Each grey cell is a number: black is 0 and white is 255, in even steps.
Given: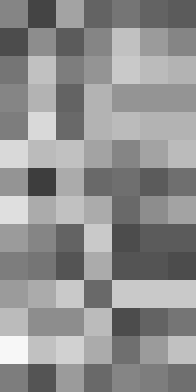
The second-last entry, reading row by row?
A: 125
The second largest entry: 223
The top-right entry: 91
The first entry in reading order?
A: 133
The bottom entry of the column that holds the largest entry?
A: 125
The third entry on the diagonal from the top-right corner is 201
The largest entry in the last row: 155
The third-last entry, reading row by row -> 133
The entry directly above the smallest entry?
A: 187
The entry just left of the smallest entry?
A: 148
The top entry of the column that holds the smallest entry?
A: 68
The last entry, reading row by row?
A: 111
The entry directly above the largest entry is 187
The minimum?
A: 61
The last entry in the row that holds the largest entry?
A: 193
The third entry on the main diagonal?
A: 125
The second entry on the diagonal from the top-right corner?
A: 155
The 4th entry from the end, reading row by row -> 105
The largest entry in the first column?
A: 247
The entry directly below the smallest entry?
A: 171
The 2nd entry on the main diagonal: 141
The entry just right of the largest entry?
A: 193
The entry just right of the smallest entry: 171
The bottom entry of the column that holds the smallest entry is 84

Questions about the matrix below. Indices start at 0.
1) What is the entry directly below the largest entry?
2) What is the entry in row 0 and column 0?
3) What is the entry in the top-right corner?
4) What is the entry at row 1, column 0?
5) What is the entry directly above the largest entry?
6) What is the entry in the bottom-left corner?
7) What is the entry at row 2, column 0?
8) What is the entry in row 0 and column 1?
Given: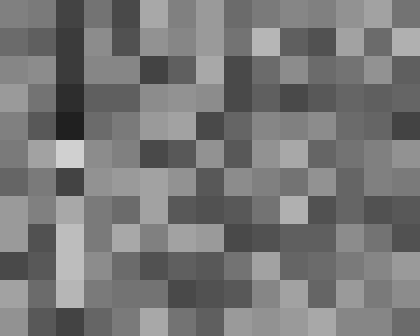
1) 67
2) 128
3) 115
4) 107
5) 32
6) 146
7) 134
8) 122
